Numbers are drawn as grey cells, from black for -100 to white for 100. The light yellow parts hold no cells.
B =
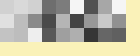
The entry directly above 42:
-3
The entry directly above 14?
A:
92
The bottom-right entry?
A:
-25
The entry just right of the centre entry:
-47
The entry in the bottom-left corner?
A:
53
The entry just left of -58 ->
37
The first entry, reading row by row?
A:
64
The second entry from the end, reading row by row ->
-20

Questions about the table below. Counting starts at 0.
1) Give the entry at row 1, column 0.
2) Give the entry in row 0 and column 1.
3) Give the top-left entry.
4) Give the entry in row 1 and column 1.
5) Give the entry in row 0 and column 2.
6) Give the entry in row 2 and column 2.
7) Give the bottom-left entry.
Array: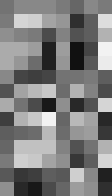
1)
-4
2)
7
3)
-10
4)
67
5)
7
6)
-4
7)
12

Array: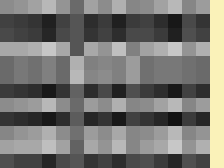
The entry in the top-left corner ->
10
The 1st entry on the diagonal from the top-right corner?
22
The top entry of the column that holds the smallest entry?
44
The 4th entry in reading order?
44
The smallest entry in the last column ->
-70
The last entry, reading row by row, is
-49
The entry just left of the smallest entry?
-70
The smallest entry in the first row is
-17
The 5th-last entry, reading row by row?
-38
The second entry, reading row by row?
16
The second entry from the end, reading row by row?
-38
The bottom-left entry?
-38
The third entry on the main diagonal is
-54
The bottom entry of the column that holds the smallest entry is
-70
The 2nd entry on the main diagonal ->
-54
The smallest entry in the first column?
-59
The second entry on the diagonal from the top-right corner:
-43
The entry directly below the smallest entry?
44
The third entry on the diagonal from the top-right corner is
-75

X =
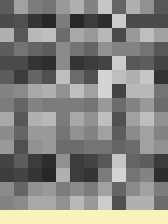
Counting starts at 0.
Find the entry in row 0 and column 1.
26
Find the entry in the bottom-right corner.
-15
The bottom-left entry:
3
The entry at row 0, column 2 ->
-3
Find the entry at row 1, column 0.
-42
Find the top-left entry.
-27
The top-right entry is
-32
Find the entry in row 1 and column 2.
-59
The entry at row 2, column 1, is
-32
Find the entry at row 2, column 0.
38

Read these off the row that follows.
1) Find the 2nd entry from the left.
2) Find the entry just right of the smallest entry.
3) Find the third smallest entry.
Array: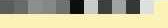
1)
-18
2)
58
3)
-51

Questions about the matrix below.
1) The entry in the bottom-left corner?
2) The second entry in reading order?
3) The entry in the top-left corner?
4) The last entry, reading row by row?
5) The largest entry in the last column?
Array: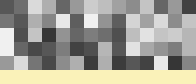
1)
20
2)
-14
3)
-32
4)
4
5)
54
